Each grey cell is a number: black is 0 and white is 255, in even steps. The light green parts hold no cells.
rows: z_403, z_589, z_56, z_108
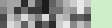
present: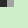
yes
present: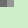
no

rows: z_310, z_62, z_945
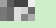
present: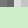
no
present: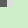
no
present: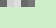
no
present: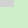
no
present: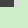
no

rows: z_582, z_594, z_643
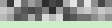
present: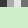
yes
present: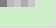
yes
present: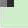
yes
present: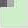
yes
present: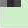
yes

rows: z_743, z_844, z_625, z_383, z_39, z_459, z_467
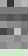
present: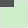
no
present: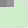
yes
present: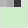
no
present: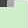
no
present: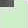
yes

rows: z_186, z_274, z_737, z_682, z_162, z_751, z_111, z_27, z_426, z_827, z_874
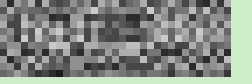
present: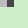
yes
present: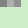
yes
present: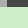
no

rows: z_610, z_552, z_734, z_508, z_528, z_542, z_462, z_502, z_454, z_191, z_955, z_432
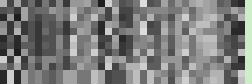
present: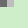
yes
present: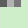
no
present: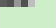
no

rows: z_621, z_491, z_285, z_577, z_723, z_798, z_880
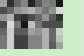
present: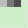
yes
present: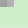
yes
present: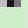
no
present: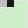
no
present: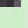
no

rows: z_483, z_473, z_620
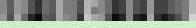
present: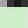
yes
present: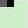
no
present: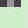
yes
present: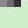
yes

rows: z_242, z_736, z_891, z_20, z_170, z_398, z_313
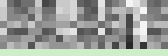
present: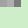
no
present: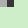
yes
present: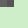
yes
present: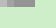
no

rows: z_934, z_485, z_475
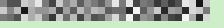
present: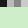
no
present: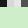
no

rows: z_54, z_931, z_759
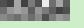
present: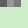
yes
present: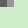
yes
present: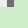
yes
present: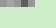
yes

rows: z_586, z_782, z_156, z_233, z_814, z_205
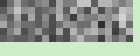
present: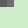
yes
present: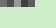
yes
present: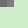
yes
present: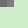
yes

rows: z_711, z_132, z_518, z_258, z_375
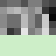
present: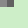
yes
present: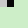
yes
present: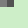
yes

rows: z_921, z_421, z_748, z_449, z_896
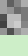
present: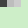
yes
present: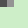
yes
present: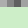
no
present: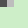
yes

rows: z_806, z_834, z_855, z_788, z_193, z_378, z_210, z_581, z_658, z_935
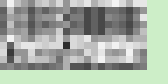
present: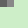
yes
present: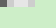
no
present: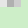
yes
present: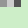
yes
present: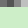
yes
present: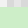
yes

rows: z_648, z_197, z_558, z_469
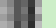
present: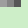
yes
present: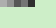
yes
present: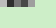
no
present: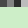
no
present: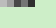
no

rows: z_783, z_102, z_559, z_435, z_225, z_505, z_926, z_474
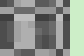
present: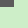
yes
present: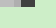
no
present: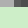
yes
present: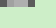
yes
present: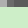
no
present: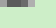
yes
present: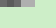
no

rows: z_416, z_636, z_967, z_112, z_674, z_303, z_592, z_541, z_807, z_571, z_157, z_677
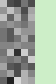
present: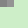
yes
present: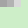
no
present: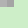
yes
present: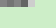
yes
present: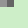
no

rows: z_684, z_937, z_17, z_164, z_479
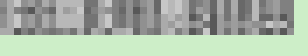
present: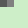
yes
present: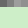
yes
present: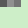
no

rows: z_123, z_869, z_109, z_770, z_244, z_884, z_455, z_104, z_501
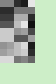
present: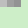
no
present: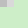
yes
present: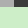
no
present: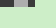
no

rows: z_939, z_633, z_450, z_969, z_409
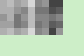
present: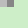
yes
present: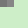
yes
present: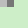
yes
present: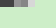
no

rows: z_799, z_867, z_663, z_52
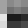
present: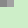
no
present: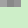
yes
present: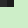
no
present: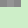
yes
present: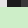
no
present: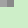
yes

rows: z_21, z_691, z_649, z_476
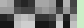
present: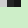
no
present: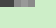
yes
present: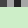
yes
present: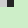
no

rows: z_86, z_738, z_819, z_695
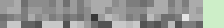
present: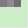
yes
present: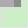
yes
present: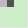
yes

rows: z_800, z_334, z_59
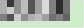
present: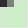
no
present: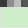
yes
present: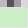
yes

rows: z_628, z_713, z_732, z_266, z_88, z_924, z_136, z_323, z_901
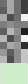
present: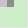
no
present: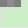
yes

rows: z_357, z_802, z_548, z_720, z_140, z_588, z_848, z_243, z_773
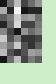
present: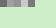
no
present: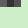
no
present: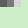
no
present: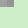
yes
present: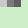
no
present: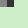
yes

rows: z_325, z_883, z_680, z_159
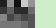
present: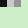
yes
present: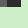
yes
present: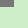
yes
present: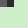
yes

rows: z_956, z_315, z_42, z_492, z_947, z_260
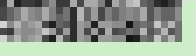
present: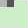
yes
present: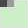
yes
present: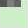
yes
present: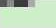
no
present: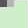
no

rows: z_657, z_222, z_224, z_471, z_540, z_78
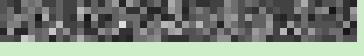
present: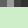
yes
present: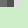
no
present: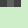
yes

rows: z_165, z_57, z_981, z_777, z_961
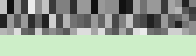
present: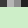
no
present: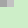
no
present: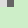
yes
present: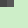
no
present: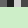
yes
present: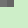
yes

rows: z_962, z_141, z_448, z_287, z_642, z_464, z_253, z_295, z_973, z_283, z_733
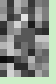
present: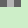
yes
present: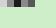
no
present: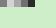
no

